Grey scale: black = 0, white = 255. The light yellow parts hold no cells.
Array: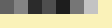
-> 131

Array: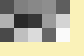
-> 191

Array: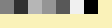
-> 48

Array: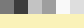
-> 60

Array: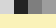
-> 35

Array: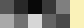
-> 113
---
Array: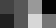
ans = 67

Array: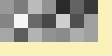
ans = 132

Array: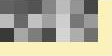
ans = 187

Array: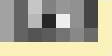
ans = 162

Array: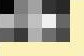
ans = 184

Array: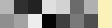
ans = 183

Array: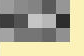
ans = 61
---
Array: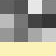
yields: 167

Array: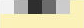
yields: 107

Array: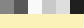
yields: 222

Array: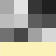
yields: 161

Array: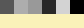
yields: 211

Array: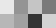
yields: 52

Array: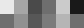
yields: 181

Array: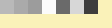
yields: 215

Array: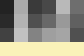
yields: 165

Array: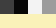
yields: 243
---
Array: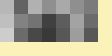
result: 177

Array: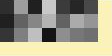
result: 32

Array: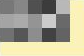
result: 80

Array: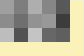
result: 174

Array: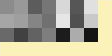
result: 92

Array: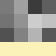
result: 59

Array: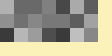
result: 105

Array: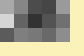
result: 76

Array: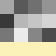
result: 112
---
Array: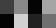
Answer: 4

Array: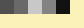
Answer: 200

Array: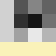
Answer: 133

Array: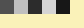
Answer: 44

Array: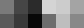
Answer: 43

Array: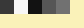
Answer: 18

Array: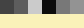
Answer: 203
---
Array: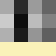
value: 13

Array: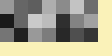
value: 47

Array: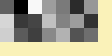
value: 130

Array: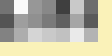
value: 96

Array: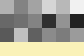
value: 47

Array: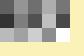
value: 81

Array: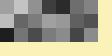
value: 152
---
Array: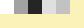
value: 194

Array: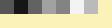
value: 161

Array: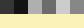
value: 135

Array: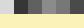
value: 119

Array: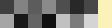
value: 165

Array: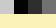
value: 46

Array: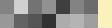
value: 172

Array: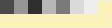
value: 183

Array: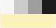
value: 158
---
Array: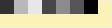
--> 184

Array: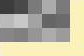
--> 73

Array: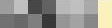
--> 191

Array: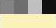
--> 110

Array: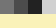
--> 76

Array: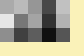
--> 186
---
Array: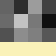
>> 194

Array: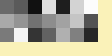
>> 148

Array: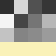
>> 69

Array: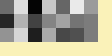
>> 178

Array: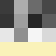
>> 158

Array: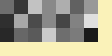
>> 168

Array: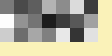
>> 147
